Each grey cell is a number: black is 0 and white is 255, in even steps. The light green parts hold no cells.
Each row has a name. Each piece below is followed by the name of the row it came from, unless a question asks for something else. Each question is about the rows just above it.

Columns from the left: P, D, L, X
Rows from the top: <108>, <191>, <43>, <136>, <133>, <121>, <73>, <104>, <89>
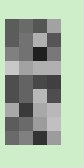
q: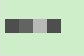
<121>
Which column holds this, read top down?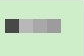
L
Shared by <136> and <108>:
[162]

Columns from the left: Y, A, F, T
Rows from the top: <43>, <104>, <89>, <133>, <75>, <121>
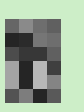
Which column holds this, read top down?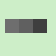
T
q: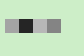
<75>
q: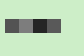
<121>
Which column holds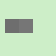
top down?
F
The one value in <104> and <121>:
[37]
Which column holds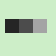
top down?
Y

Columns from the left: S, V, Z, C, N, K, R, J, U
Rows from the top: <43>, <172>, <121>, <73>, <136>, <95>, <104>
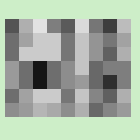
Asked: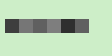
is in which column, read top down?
J
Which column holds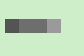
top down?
S
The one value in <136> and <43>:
[126]
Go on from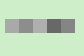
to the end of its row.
[154]
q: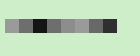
<136>
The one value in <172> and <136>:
[110]
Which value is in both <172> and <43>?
[118]

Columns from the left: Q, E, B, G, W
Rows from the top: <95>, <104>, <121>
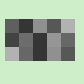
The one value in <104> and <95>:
[53]
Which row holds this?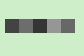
<104>
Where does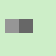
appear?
<104>
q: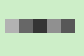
<121>
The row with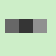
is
<121>
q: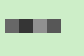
<121>
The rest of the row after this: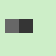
[144  87]

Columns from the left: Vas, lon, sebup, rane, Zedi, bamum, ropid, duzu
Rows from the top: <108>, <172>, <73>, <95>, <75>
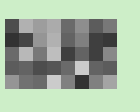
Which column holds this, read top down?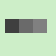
Zedi
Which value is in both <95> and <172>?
[99]
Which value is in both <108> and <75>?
[106]
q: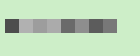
<108>
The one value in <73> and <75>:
[106]
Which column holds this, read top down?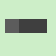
ropid
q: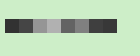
<172>

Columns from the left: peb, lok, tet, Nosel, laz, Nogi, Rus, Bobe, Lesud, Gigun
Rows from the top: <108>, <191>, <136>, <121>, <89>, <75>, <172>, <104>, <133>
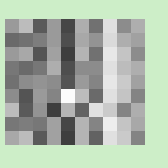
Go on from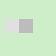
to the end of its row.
[174]
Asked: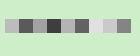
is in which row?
<133>
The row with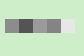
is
<89>
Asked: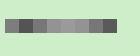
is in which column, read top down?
tet
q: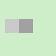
<89>
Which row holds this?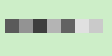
<172>

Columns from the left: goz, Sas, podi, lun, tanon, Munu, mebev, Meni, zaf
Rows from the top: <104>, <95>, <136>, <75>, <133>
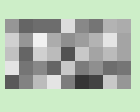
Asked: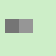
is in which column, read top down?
zaf
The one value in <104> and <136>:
[101]
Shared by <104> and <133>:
[150]

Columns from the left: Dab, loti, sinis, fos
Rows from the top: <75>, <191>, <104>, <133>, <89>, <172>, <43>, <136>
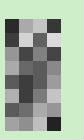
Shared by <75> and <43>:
[170]
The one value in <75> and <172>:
[196]
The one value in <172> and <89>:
[61]
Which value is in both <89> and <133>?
[91]

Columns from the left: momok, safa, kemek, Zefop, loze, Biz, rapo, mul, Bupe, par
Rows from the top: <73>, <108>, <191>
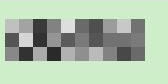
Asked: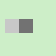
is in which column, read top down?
Bupe
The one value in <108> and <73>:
[114]
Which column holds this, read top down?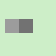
mul
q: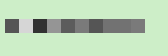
<108>
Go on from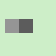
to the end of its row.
[122  85 114 114 122]

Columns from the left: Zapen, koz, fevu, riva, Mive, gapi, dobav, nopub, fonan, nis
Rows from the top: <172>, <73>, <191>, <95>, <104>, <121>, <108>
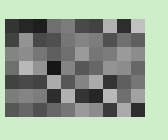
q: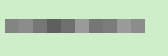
<191>
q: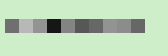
<95>

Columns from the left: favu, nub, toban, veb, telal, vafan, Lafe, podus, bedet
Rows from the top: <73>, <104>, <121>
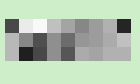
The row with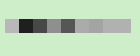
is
<121>
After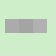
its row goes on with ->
[177]
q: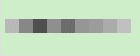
<104>
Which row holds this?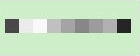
<73>
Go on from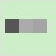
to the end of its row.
[177 177]
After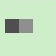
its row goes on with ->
[108 150 156 171 192]

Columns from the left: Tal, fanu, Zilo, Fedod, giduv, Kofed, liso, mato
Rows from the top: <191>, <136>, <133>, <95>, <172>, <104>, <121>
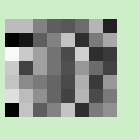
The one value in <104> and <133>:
[74]
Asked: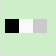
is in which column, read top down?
Tal
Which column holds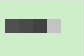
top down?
giduv
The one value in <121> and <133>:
[46]

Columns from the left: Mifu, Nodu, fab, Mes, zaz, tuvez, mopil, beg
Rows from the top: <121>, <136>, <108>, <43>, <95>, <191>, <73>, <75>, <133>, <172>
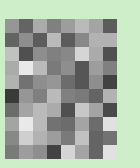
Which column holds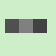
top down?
beg
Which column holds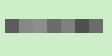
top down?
zaz
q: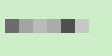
<73>
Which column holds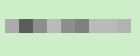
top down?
fab
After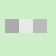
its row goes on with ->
[122 142  86 157 128]
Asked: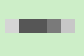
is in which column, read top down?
tuvez

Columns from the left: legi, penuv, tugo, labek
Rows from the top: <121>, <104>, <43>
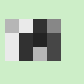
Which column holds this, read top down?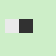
penuv
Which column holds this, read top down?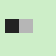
tugo
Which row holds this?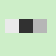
<43>
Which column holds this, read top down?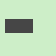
labek

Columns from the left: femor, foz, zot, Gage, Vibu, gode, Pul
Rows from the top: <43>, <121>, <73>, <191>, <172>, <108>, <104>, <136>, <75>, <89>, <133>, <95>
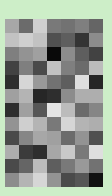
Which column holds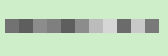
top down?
Vibu
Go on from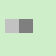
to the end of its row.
[107 188]
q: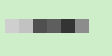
<121>

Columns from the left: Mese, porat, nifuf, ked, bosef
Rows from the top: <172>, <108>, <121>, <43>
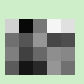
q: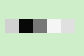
<172>
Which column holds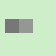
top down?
nifuf

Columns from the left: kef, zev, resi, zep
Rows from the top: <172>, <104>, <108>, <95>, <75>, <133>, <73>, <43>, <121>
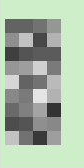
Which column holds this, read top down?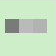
zep
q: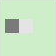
<133>
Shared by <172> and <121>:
[114]
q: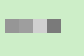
<95>
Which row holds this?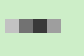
<121>

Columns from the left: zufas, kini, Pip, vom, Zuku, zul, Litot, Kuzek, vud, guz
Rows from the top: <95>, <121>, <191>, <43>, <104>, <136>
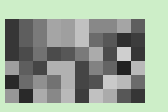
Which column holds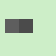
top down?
kini
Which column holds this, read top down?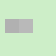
Zuku

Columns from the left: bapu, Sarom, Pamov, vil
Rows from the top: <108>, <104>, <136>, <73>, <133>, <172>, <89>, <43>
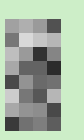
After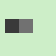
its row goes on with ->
[126  93]
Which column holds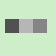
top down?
vil
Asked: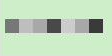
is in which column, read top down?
bapu
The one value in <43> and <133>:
[113]

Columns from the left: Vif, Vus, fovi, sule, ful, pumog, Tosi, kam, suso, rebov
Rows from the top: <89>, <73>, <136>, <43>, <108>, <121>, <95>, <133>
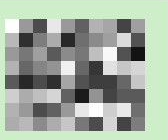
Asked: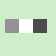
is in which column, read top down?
Tosi
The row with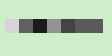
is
<121>
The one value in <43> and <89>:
[178]
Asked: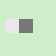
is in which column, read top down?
pumog
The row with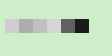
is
<121>
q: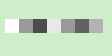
<89>
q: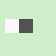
<136>

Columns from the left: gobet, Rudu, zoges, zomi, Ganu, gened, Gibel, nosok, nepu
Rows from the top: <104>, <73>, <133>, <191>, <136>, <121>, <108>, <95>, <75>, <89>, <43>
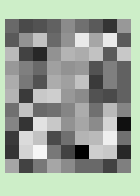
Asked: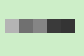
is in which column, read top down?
gobet
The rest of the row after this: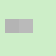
[239 112]
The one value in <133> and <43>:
[66]
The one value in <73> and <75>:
[194]
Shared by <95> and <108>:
[133]
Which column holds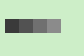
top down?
Gibel

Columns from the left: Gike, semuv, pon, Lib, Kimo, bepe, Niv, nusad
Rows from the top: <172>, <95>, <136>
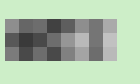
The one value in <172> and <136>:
[109]
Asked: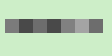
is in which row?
<136>
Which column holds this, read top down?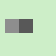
Gike
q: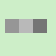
<95>
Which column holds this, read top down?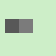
Gike
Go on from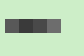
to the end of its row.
[150 185 117 193]
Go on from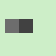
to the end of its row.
[ 94 142 117 170]

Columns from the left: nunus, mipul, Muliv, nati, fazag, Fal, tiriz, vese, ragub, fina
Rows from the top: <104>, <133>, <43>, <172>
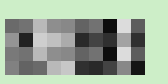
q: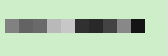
<172>
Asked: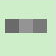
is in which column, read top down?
nunus
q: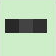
<133>
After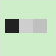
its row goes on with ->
[171  41  67  48 163  48]

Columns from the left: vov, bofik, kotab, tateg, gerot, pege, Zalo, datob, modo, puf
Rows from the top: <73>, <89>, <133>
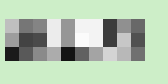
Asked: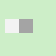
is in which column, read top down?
Zalo
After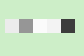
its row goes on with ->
[199  81]
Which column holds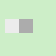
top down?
tateg
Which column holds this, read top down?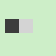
datob

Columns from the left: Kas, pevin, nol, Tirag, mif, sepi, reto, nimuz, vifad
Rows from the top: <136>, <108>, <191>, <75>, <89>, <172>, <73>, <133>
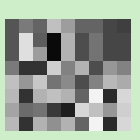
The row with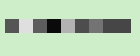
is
<108>
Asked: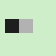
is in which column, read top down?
mif
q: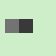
<73>
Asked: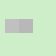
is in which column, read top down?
Kas
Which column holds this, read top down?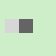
sepi
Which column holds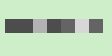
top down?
sepi

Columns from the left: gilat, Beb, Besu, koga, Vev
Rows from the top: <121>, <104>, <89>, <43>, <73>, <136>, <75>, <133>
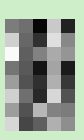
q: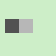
<75>
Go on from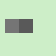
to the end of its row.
[ 20 164  26]
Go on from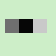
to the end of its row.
[34]
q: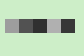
<73>

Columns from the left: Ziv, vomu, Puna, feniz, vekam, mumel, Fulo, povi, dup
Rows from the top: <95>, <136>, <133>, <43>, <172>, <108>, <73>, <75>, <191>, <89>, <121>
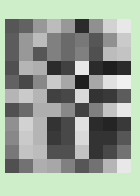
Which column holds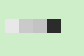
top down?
dup
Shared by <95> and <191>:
[86]
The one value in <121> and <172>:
[167]
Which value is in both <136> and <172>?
[202]
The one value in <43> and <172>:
[30]

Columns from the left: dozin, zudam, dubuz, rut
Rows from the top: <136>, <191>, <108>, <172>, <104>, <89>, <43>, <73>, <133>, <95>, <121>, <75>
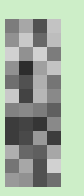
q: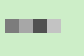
<136>
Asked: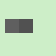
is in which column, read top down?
dubuz
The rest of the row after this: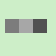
[195]
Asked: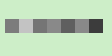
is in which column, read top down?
rut
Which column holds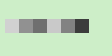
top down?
dozin
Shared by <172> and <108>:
[145]
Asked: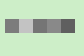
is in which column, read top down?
rut

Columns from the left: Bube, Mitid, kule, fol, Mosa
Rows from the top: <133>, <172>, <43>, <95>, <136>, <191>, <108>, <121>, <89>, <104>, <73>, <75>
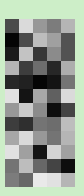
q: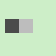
<172>
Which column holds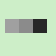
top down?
fol
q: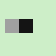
<104>
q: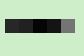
<136>
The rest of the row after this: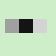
[160]
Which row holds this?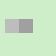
<172>
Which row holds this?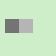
<89>

